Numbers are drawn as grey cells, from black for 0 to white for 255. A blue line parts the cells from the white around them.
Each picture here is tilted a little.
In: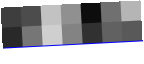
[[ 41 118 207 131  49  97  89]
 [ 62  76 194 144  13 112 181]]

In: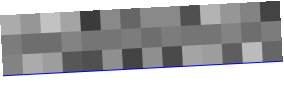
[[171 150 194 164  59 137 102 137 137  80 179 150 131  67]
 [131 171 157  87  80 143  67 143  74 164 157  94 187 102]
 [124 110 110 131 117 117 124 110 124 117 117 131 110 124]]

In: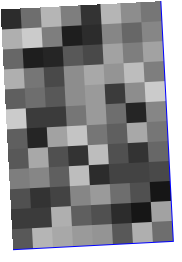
[[ 44 110 181 126  51 181 141 118]
 [ 59  59 175  95  80  44  22 162]
 [ 88 181 168 154 148  88 175 110]
 [ 95  37 162 196 118  95 168 118]
 [175 203 126  30  44 134 103 134]
 [126 134  95 189  44  67  67  73]
 [ 95 110  88 141 154  59 141 203]
 [ 88 168  80  51 189  80  51 103]
 [175 118  73 141 168 148 189 126]
 [ 80  51  67 134 154 110  80  22]
 [203  59  59 118 154 110  37 134]
 [103  30  37  88  73 162 126 162]]

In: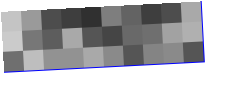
[[111 190 146 146 169 138  85 132 138  85]
 [203 119  93 169  85  69 105 111 162 176]
 [196 154  77  62  48 126  99  62  77 169]]

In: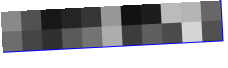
[[109  69  48  89 115 173  61  95  75 214  81]
 [137  81  23  36  54 152  17  29 187 181 103]]

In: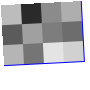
[[181 117 228 209]
 [188  42 139 174]
 [ 91 160 125 109]]
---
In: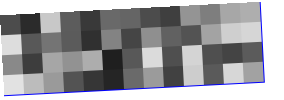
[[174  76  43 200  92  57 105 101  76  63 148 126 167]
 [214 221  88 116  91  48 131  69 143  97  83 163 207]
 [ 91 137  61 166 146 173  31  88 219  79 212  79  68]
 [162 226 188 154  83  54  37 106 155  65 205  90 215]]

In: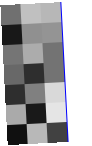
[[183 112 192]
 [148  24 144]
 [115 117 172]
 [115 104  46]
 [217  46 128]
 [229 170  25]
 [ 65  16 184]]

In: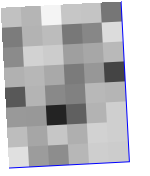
[[118 193 181 244 198 196]
 [220 124 179 188 120 135]
 [185 139 210 204 159 167]
 [ 68 177 183 169 123 151]
 [181  88 180 137 129 184]
 [207 153 152  35  96 179]
 [207 189 166 198 175 210]
 [204 224 156 141 183 206]]

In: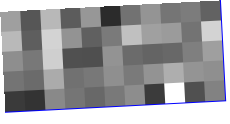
[[ 98 159  86 184  92 151  43 114 148 117 124]
 [211 185  94 211 147  96 122 192 160 155 115]
 [159 142 120 207  80  79 147 107 100 104 127]
 [143 116 107 171 113 120 143 122 147 174 148]
 [130  58  51 137 117 104 121 141  59 255  80]]

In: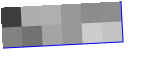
[[142  61 174 175 152 140]
 [195 130 114 164 151 205]]

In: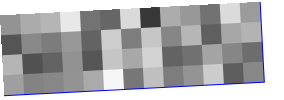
[[155 147 171 181 232 115 102 218  56 172 152 114 219]
 [179  85 137 124 152  99 205 125 198 134 182  95 167]
 [109 181  81  99 145  86 197 168 210  99 113 164 134]
 [136 159 131 136 147 170 246 119 191 125 148 204  94]]

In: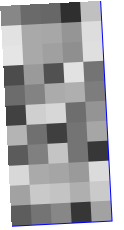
[[192 135 106 103  47]
 [221 226 169 167 149]
 [223 229 169 160 143]
 [116  76 154  81 226]
 [125 108 131 171 175]
 [148  65 207 215 110]
 [166 180 112  63 116]
 [ 55  91 128 196 116]
 [219 216 170 165 154]
 [202 162 201 195 175]
 [162  93 116 135  54]]

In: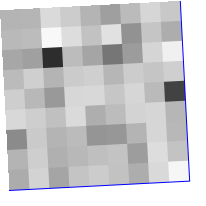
[[200 180 181 218 204 180 159 187 214]
 [173 185 188 248 221 194 225 146 197]
 [240 167 160  45 188 165 118 156 213]
 [207 187 207 180 203 207 182 204 197]
 [ 66 206 184 153 215 216 198 214 186]
 [182 216 206 192 218 174 188 211 214]
 [184 139 202 180 187 149 151 180 214]
 [195 180 206 176 184 191 195 157 221]
 [246 172 211 165 196 204 194 173 217]]
